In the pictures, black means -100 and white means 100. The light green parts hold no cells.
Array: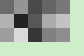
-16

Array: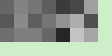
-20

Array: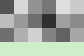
-35

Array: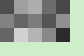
-39

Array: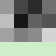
20

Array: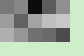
-5

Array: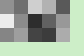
14

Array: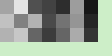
29
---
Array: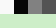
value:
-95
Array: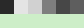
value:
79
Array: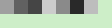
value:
-24
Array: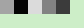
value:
-97
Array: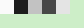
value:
-78
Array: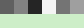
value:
2
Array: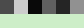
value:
60
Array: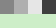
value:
37
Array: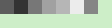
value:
-60
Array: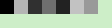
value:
41
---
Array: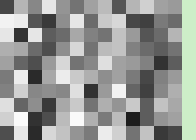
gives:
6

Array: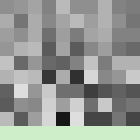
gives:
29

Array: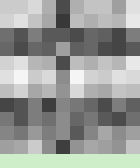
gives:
70

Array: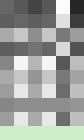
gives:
-47

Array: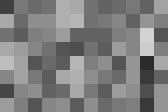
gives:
-17

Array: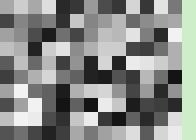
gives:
32

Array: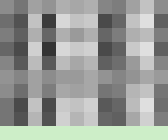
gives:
26
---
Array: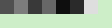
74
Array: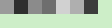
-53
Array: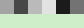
-10
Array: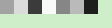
-77
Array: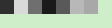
32
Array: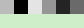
-17
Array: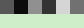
-11
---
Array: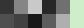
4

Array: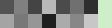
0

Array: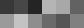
-44

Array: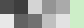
-51

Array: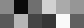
-92

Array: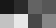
-66

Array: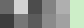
65
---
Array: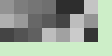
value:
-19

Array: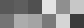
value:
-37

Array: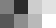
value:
61

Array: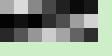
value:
-98

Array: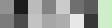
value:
47

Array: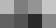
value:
16

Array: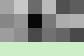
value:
-94

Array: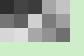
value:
63

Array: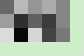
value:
-24
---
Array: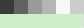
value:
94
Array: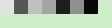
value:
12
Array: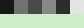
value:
-65
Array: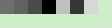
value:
-58
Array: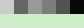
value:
-36
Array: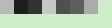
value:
-26
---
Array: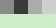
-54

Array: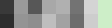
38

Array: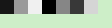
5

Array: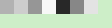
-69

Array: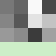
-21

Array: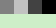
51

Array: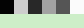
27

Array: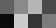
8

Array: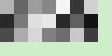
92
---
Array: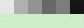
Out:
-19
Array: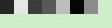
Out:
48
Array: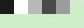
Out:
44
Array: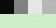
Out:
0
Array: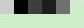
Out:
-51
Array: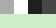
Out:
100
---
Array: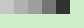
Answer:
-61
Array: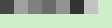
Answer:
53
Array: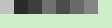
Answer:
4
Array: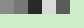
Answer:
-29
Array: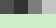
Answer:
54
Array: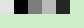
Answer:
-70
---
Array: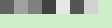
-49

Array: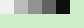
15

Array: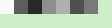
11

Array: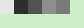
-36

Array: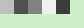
2

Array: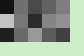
-66

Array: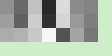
-63

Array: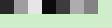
-91
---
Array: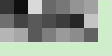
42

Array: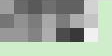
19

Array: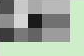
-54

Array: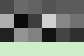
-74

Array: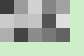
37

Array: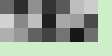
37

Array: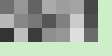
-60

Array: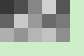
37
